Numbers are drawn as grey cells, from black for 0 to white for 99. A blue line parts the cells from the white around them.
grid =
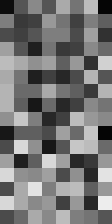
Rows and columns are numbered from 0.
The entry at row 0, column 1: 33
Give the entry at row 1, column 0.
49
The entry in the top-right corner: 2
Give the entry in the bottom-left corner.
29
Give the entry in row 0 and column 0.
5
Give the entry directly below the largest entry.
33
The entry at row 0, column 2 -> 53
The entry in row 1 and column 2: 25
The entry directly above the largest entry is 59
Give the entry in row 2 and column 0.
29
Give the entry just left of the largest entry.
15

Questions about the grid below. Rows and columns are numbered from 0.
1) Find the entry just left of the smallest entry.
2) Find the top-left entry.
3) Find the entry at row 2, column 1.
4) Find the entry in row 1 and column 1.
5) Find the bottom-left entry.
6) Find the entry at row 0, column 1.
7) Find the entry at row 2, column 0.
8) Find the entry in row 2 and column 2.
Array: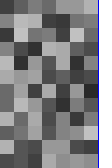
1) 59
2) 25
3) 75
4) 72
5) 29
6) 37
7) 22
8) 45
